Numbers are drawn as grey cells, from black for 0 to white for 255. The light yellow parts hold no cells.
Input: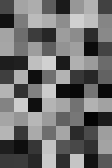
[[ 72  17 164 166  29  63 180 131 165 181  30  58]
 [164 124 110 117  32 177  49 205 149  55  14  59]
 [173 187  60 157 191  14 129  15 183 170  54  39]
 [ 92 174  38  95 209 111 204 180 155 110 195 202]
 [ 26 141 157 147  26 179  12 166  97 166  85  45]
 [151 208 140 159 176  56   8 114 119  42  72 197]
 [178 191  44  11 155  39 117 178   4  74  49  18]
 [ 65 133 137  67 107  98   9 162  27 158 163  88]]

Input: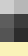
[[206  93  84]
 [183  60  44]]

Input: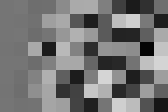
[[117 117 117 116 117 117 116 117]
 [119 116 118 114 117 112 110 114]
 [110 113 109 169 109 130 143 115]
 [111 159 117  27 128 176 166 165]
 [139 169 151 185 168  95  49 159]
 [170  86 177 130 168  28  66  67]
 [171  29 154  45 102 126 198  32]
 [127  90  90 148  36 213 177 117]
 [ 63 190  35 145  40 146  40 207]
 [ 27 207  36 141 115  30  67 188]
 [ 48 121  95   5 192  72 158  82]
 [110  30 170 195 212 158  96  22]]

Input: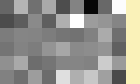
[[102  76 124 116 144 129]
 [180  93 133 131 169 111]
 [112 138 132 125 109 157]
 [169  95 125 148 117 108]
 [ 77 175 117 167 133 223]
 [131 254 114 138 133 175]
 [  7 156 129 141 130 199]
 [104 149 171 148 204 160]
 [252 133 111  96 154  74]]

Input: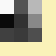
[[249  10  64]
 [ 83  50  58]
 [184 136  78]]

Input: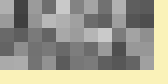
[[176 154 105 100 170]
 [ 67  63  94 142 172]
 [155 148 122 114 115]
 [110 184 100 121 146]
 [201 175 168 105  91]
 [131 160 156 125 119]
 [164 108 181 108 123]
 [113  97 202 154  95]
 [177 158 124  79  87]
 [ 94  85 163 152 100]
 [ 90  78 143 151 160]]

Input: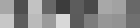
[[167 199]
 [ 78  93]
 [194 187]
 [103 155]
 [ 60 216]
 [ 92  91]
 [ 73 125]
 [168 151]
 [162 147]
 [104 112]]

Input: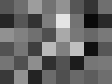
[[ 86  38 145  82 117  57]
 [110  86 129 118  80 145]
 [157  50 112  62 142  35]
 [114 126  79 185  48 107]
 [146 228 169 128  82  79]
 [ 86 115 120 192  28 105]
 [ 52  10 104  16 118  93]
 [111  41 121  86 121 110]]

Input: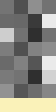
[[116 106 206 125 106 122 146]
 [ 80 104 114  80 129 115  86]
 [143  58  47 130  85  47 109]
 [114 234 114 140 234 210 134]]
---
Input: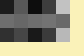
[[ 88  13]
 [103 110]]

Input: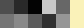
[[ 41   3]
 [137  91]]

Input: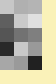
[[176 180]
 [202 224]]

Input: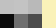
[[195 185]
 [111  76]]

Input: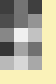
[[116  63]
 [115 148]]

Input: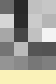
[[ 41 192]
 [ 44 203]]

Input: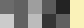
[[ 97 158]
 [ 97 188]]
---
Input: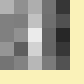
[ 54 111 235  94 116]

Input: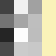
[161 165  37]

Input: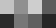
[92 96]

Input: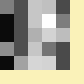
[ 74 254 176  79  11]

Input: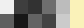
[188  67]

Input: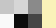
[138  13]
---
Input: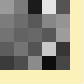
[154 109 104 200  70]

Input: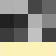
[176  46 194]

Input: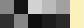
[135 135]

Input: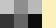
[197 102]

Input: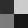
[45 23]

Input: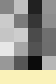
[133 123  75 110]

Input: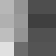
[183 154  81  84]

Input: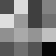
[ 76 153 148   7]
